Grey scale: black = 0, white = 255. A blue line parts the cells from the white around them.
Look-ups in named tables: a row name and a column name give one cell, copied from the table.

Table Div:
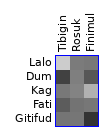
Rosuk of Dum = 127
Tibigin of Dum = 65
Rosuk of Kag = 131
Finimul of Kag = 177
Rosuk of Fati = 115
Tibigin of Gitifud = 117
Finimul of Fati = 119
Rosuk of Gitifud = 118
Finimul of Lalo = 120
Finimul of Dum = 87
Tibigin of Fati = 92
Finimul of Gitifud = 51
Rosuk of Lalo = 123
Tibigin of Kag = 120
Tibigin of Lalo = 204

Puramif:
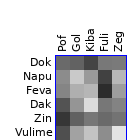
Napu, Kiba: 154
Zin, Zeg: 115
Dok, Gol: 98
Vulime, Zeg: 228
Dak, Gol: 149
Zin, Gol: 97
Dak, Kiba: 220
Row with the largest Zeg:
Vulime

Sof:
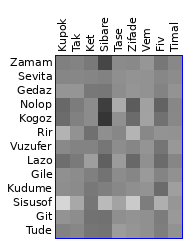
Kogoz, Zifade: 107
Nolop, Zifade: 92
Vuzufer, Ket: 131
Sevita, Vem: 146
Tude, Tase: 156
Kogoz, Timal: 136
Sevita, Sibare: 130
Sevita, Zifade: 147
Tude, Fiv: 126
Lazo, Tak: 122
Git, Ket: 114
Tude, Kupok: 130
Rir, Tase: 135
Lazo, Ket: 158
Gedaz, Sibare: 119
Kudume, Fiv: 107
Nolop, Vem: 161
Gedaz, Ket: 120

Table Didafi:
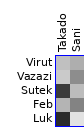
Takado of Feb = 180
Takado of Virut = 192
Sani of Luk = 226
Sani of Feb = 131
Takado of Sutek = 59
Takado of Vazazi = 202
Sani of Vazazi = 141
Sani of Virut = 174
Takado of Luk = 43
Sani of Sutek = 188
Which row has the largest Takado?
Vazazi

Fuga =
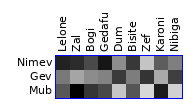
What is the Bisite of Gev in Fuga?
125
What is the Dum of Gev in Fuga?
58
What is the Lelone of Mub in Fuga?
88
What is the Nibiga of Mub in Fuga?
209
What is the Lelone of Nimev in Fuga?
34
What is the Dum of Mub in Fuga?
198
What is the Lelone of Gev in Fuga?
121
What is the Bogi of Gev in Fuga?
140
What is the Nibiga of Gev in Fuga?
63
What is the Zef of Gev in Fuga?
52
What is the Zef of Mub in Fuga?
215
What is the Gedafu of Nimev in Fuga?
22
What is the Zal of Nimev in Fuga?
44
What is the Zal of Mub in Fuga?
2
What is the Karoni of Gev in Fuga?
170
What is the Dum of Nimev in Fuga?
141
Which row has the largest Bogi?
Gev

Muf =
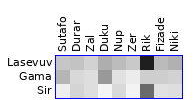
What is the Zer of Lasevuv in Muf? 201
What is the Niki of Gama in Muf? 210
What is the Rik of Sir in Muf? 106
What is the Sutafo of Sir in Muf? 238
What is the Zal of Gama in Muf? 222
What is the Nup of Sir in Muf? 217
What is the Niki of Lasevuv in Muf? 177
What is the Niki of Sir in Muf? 222
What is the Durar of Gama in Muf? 216
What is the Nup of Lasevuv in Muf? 188
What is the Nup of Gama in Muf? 225
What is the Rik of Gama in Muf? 206
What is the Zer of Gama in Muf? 236
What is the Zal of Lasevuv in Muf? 210
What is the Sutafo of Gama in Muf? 181
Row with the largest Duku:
Sir

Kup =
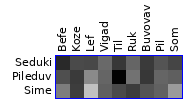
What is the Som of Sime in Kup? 155
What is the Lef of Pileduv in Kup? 138
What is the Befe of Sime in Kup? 125
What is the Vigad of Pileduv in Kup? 101
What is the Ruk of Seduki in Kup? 101
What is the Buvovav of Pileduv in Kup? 55
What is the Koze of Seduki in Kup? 74
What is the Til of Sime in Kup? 74
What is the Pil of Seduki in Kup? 84
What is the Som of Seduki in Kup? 69
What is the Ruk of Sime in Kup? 60
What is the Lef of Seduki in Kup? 72
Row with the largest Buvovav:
Sime

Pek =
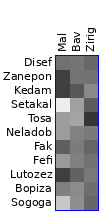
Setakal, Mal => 237
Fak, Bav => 124
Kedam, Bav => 87
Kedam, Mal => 63
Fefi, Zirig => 114
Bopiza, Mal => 128
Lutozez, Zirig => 120
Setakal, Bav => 160
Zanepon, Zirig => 114
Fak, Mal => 95
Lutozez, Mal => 63
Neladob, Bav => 130
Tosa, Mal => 157
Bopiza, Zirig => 110
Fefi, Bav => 128
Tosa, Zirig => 53
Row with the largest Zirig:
Kedam

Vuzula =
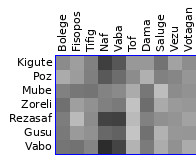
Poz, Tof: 140
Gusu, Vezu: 151
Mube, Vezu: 140
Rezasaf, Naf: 67
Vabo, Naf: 44
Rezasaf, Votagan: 162
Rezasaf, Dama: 129
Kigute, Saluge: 115
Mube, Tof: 171
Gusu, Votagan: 150
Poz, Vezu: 134
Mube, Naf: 131
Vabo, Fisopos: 114
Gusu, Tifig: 145
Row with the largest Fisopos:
Rezasaf

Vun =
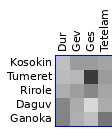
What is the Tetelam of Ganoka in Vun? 118
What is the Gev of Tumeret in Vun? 183
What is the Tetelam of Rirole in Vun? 165
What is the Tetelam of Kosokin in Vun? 164
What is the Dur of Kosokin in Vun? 191
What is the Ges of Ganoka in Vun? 191
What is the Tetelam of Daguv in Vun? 171
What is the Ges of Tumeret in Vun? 59
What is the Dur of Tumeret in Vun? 186
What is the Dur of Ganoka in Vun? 132
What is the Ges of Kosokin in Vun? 155
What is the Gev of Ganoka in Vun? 175
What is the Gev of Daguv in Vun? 171
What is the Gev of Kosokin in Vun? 156
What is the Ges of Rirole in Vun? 136
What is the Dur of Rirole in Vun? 173
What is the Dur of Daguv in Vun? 134
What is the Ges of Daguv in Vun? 216
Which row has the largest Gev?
Tumeret

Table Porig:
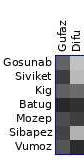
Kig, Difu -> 107
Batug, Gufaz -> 40
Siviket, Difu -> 186
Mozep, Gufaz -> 76
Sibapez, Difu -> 177
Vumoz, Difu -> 43
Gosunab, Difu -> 194
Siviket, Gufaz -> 61
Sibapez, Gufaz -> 67

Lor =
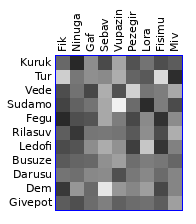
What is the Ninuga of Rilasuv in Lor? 55
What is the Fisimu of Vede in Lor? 125
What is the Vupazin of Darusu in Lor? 80
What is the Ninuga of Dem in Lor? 150
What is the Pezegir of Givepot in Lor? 108
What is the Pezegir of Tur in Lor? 100
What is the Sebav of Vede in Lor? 174
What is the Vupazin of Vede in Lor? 82
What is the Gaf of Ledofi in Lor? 141

